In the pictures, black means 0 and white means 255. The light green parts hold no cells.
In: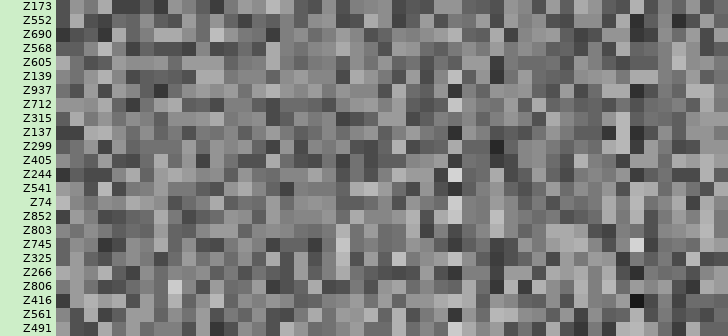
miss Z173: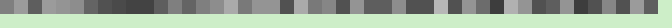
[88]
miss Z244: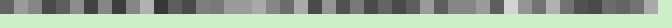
[163]
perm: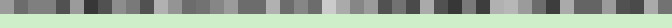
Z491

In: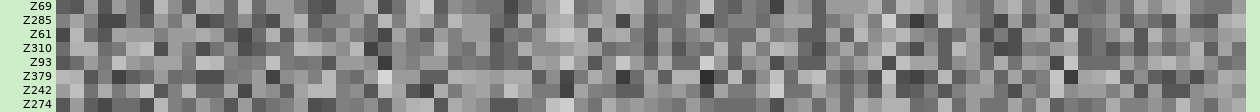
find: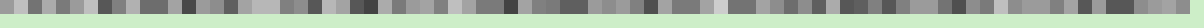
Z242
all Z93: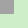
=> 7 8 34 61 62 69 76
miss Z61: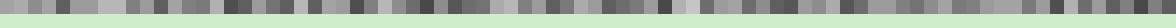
[134]
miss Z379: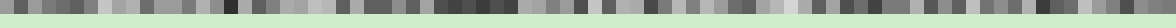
[101]
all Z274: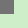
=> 15 38 44 62 66 67
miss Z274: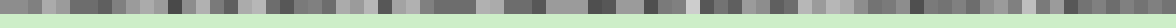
[148]
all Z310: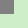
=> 9 26 28 41 50 55 69 80

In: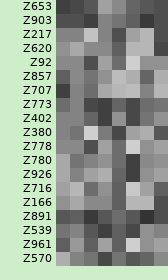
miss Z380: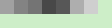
[123]
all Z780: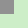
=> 3 7
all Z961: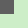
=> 0 2 4
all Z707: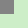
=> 1 6
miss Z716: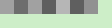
[200]
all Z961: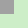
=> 3 7
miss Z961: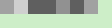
[153]

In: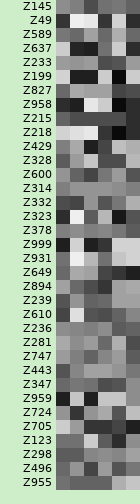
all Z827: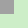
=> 2 3
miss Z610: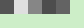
[69]
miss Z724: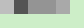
[53]
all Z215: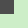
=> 1 2 3 4
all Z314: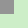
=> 1 2 3
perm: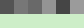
Z496
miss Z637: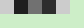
[37]

